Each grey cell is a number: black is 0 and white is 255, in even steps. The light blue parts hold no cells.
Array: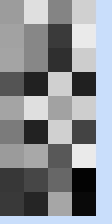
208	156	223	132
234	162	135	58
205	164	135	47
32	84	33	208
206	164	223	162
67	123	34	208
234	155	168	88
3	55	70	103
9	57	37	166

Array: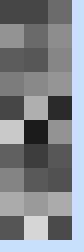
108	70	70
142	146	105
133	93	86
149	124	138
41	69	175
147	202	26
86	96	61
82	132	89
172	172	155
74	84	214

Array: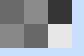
53	105	140
232	136	103

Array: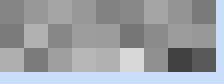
121	133	152	165	153	130	136	166	148
152	123	176	135	157	156	119	139	156
89	175	123	159	184	176	216	144	64

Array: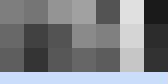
25	126	116	148	160	83	224
44	103	65	83	138	128	213
50	94	52	87	102	93	198

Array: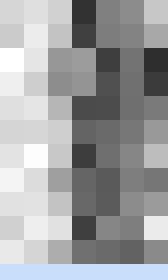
199	214	223	209	50	128	140
168	203	236	195	64	125	131
46	255	229	151	156	62	115
59	239	206	141	148	80	112
122	223	229	182	75	76	111
153	213	214	207	100	106	119
189	227	253	200	61	111	134
118	244	220	159	101	90	126
155	225	226	195	104	91	140
235	208	238	225	63	134	126
138	233	213	173	112	106	98

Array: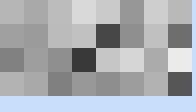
185	182	168	188	217	202	151	206
110	160	155	187	193	71	143	192
235	129	158	143	57	198	214	171
86	179	169	128	152	141	157	177

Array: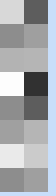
93	216
159	141
181	179
49	253
93	141
181	160
203	234
159	141
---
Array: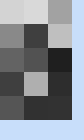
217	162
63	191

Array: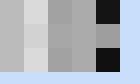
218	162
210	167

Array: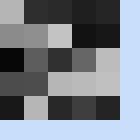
46	42
143	195

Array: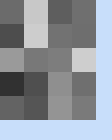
200	94
205	114

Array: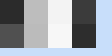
189	243
187	247

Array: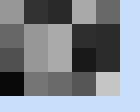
50	41
150	170

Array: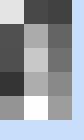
72	65
171	100
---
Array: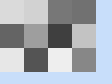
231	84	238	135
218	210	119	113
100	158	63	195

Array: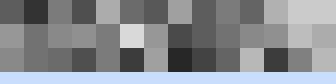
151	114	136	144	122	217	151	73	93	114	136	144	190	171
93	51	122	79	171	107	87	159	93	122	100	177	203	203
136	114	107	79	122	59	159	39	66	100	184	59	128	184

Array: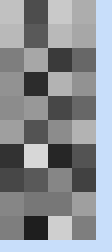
126	30	207	126
193	77	201	173
185	89	185	167
146	44	179	146
159	83	140	179
71	89	134	65
134	119	119	159
140	152	71	103
126	167	58	103
50	215	38	83

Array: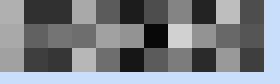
169	97	116	110	161	147	8	209	147	104	85
161	62	54	183	110	22	91	124	42	153	62
176	48	48	169	91	28	77	132	35	190	77

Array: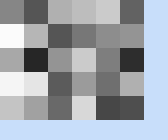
134	85	176	189	203	98
168	38	148	203	126	45
196	161	105	216	71	78
245	229	91	155	111	176
251	182	85	119	141	148

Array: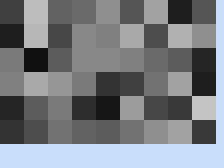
128	169	150	122	51	64	114	162	30
37	92	122	45	22	156	71	57	196
51	77	114	98	92	114	143	162	57
64	189	98	106	143	85	162	30	85
122	16	92	136	136	128	106	92	37
30	183	71	136	128	169	77	177	143
